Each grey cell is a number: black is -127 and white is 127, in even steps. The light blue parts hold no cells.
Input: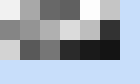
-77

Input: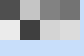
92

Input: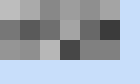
-68

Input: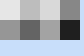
-96

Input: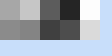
90

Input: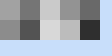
-80

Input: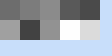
91

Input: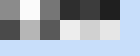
102

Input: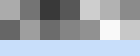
72

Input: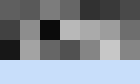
-17
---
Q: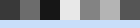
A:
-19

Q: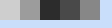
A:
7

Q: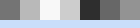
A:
19

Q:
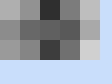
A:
5

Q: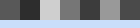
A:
-39

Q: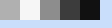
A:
13
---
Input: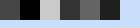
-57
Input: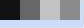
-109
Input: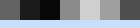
-29
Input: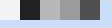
116
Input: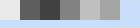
105
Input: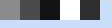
11
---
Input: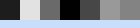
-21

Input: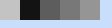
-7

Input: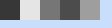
-9

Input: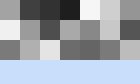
21

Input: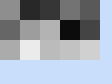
14

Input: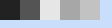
39
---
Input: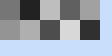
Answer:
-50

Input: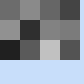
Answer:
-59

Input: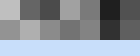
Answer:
-52

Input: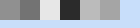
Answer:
16

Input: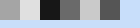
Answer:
-21

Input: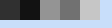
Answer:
-14
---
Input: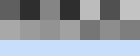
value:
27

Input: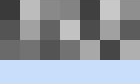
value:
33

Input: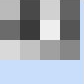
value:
-69

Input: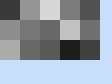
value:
-9

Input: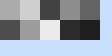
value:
29

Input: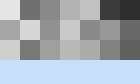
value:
87

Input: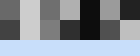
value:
77

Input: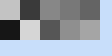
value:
86
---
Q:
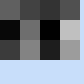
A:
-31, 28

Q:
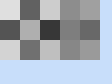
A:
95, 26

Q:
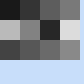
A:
-102, 9

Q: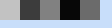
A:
66, -20

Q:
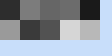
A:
-82, 56

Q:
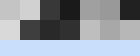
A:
68, 55
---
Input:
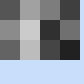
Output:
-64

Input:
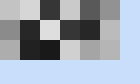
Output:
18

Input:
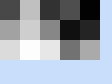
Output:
-125

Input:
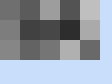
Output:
63

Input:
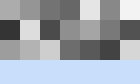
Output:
115

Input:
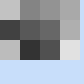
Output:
41

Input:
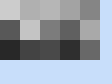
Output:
5

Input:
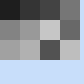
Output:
-9

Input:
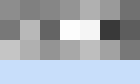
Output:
-14
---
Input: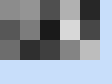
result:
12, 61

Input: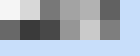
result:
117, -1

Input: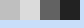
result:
63, -93

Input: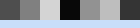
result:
-49, -75

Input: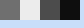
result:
-16, -113

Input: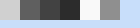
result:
80, 15

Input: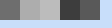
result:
-17, -38
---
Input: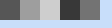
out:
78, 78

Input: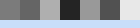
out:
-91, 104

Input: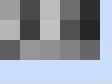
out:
66, 66

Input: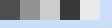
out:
76, 106

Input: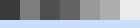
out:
-28, 107

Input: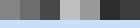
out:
62, 62

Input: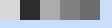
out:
44, 87
